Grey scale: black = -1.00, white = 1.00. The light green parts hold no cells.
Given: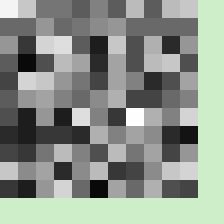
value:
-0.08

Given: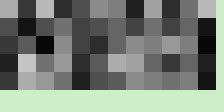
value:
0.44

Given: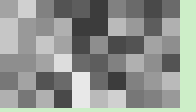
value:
0.01

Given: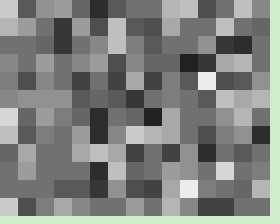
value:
0.14

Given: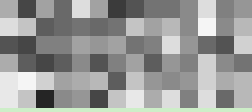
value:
0.27
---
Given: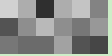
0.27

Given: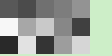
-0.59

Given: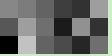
-0.41

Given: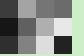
0.02

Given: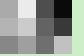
0.25

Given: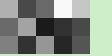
0.18

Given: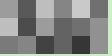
-0.22

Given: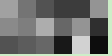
-0.81
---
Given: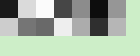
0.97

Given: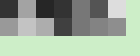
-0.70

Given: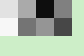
-0.89

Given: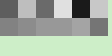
-0.17

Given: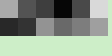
-0.51

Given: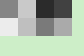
-0.66

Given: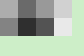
0.20

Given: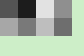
0.77

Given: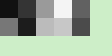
0.21
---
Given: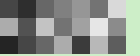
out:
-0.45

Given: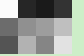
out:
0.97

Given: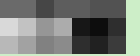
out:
-0.17

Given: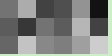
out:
-0.10

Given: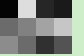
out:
-0.97

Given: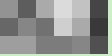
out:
0.15

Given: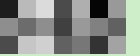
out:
-0.77

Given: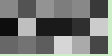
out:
0.07

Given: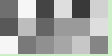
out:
-0.13
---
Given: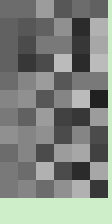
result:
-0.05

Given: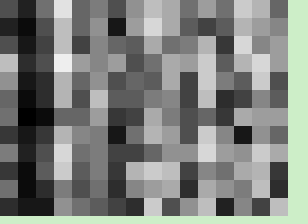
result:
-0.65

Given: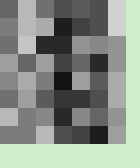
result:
-0.03

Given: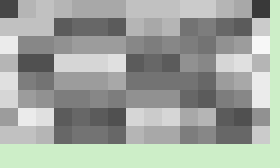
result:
0.51

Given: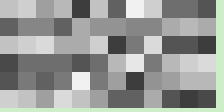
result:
0.62
